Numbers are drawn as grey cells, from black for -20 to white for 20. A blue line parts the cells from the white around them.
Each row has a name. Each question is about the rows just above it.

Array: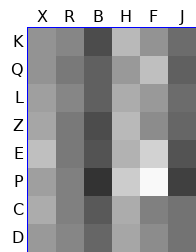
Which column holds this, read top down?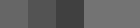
J
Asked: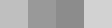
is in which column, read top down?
F
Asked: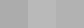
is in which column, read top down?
H

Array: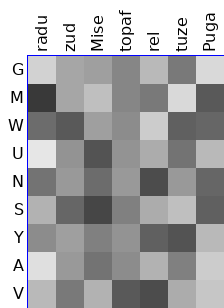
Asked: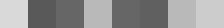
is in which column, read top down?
Puga
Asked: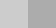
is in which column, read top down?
rel
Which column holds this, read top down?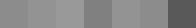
topaf
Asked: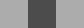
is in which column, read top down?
rel
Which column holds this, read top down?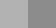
radu
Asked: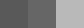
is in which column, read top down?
Puga
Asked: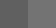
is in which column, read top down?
tuze

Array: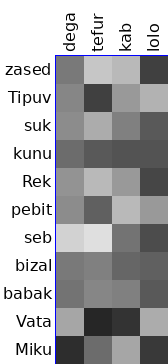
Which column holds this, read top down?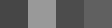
lolo
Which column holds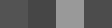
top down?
lolo
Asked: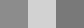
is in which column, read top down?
dega
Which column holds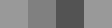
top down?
kab
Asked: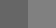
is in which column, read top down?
kab

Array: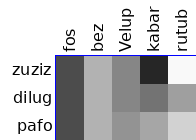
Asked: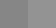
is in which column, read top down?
Velup
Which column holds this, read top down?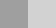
rutub
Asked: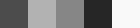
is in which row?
zuziz
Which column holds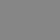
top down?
Velup

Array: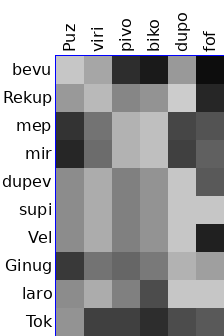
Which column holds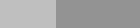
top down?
biko
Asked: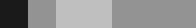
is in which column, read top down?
biko
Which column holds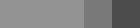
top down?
biko
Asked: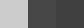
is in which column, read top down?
dupo
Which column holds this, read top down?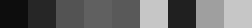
fof
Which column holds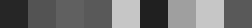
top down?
fof

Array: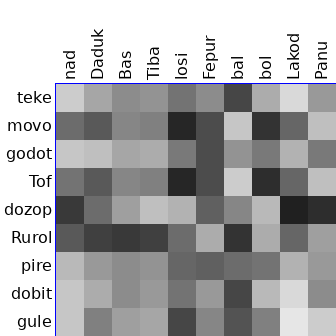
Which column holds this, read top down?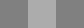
Tiba
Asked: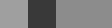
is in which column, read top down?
Bas
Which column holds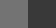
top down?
nad

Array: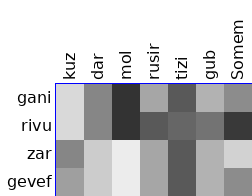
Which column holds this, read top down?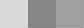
kuz
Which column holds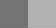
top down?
gub
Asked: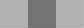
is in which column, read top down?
gub
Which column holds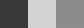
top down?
Somem
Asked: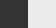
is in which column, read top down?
mol

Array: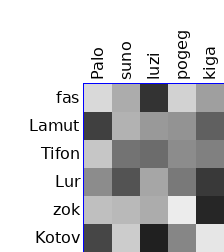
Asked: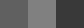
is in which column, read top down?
kiga
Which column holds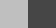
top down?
Palo
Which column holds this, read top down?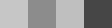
Palo

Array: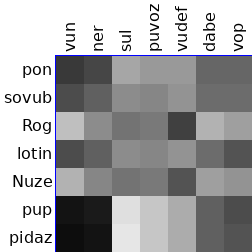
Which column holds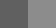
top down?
ner
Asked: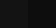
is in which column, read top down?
vun
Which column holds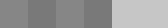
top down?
puvoz
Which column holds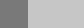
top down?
puvoz

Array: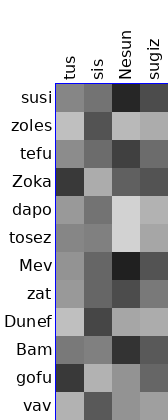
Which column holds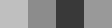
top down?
tus
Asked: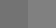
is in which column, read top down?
sis
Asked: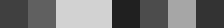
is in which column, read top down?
Nesun
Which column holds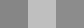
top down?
tus
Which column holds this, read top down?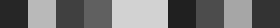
Nesun
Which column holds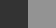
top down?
Nesun

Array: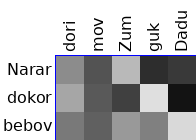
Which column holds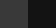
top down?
Dadu
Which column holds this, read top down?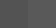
mov
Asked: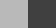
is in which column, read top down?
Zum

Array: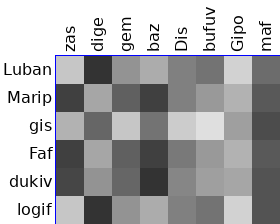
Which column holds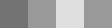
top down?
bufuv
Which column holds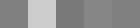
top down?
Dis

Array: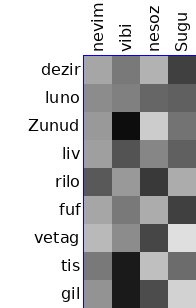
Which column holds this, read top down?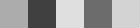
Sugu
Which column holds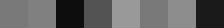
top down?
vibi
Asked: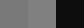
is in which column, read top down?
vibi
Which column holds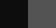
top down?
vibi

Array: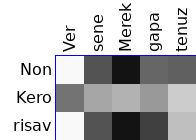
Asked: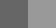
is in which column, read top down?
gapa
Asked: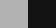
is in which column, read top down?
Merek
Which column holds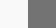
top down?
Ver

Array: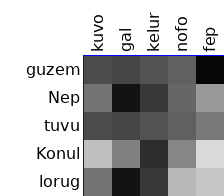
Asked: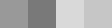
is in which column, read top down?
fep
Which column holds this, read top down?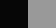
fep

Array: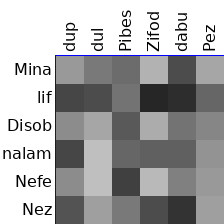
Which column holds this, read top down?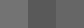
Pibes
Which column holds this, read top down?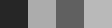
Zifod
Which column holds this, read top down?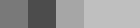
dul
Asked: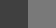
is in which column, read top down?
Pibes
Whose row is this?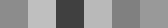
Nefe
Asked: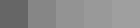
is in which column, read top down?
Pez
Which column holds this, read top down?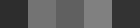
dabu

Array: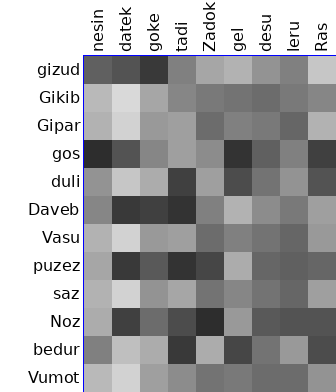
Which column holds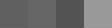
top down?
leru
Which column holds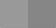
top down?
goke
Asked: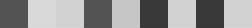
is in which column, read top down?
datek
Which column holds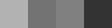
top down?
gel

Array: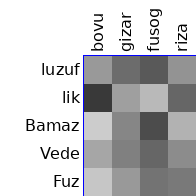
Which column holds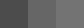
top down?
fusog
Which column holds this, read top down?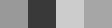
bovu

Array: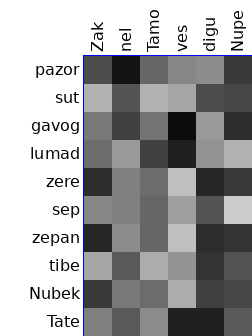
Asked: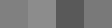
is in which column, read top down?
nel
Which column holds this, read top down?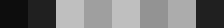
ves

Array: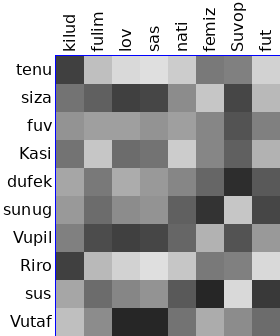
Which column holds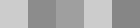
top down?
nati
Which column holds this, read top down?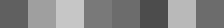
fulim
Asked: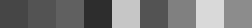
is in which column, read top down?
Suvop
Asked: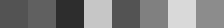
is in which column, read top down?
Suvop
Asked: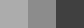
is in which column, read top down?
lov
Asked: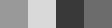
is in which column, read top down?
fut

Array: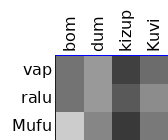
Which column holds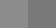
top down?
Kuvi
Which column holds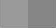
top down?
dum
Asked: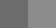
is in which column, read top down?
Kuvi
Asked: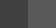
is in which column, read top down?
kizup
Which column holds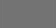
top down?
bom

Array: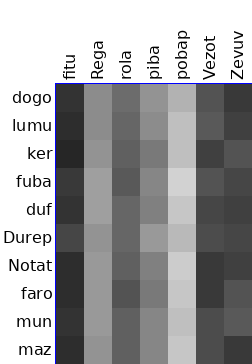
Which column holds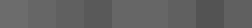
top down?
rola
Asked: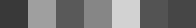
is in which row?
fuba
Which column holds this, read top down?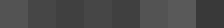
Zevuv

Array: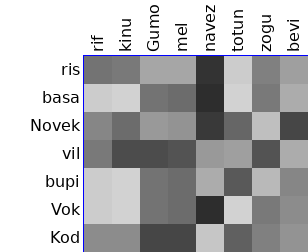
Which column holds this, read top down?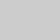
rif
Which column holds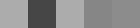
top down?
bevi
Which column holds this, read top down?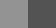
mel
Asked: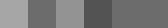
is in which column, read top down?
mel

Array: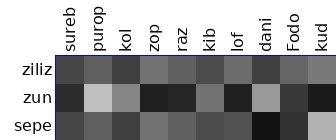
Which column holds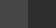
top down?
sureb
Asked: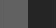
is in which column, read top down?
raz
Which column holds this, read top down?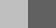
purop

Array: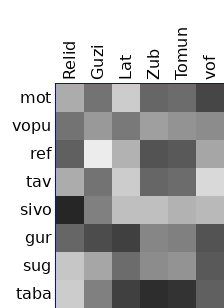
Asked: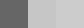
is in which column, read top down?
Relid
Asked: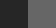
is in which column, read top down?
Relid
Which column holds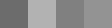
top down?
Tomun
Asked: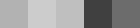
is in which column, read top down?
Lat

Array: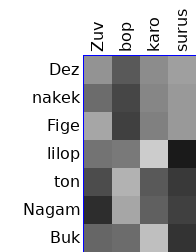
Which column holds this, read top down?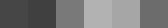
bop
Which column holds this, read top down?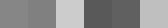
karo
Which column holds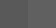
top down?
karo
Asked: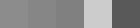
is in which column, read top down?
karo
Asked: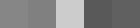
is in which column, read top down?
karo
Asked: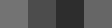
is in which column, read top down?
Zuv

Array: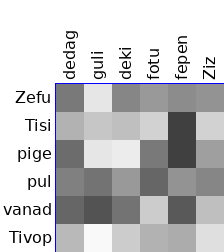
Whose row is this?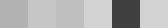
Tisi
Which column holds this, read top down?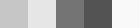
guli
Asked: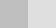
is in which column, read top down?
Ziz

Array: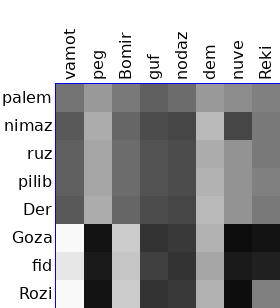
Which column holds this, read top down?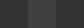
guf
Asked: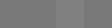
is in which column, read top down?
Reki

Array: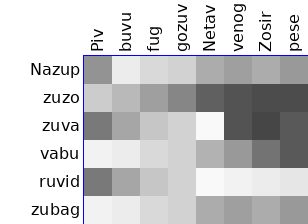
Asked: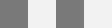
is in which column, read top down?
Piv
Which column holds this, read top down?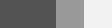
venog
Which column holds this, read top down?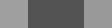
venog
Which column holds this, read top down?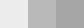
buvu
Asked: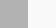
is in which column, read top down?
Netav
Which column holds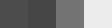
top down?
Zosir

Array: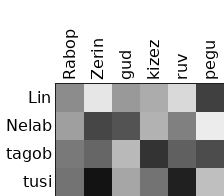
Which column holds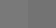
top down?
Rabop
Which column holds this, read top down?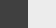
pegu
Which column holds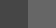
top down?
Zerin
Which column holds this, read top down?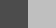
pegu
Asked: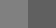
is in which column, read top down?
ruv

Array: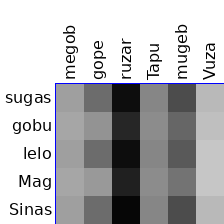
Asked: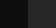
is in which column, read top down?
ruzar
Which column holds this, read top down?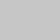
Vuza
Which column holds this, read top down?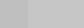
Vuza
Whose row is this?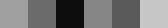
lelo
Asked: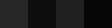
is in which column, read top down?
ruzar

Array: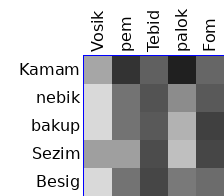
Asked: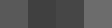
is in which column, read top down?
Fom
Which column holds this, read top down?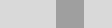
Vosik
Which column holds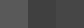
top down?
Fom

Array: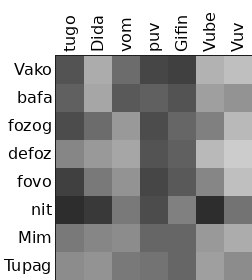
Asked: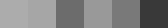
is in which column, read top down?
Dida
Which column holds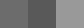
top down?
vom

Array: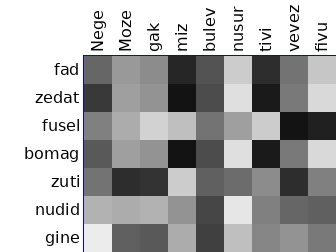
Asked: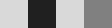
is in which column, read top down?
fivu
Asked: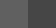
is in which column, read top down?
bulev
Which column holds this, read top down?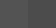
bulev
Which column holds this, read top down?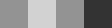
gak
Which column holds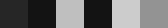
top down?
miz
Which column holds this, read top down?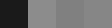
tivi
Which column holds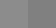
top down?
tivi

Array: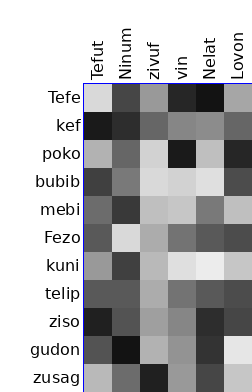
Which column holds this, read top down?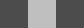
Lovon
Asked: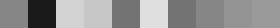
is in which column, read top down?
vin
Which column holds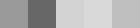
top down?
zivuf
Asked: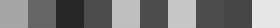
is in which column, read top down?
Lovon
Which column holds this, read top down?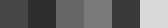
Ninum

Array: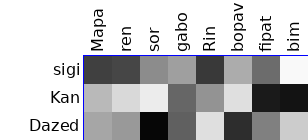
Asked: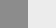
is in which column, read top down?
sor
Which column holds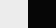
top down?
sor
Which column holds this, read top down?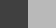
Mapa
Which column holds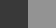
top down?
Rin
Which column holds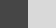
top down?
ren
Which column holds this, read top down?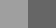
gabo

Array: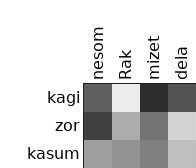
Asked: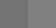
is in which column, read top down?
mizet
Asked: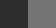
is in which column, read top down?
mizet
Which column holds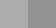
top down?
Rak

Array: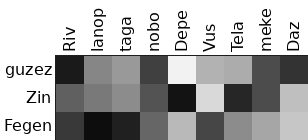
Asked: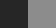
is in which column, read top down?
Tela
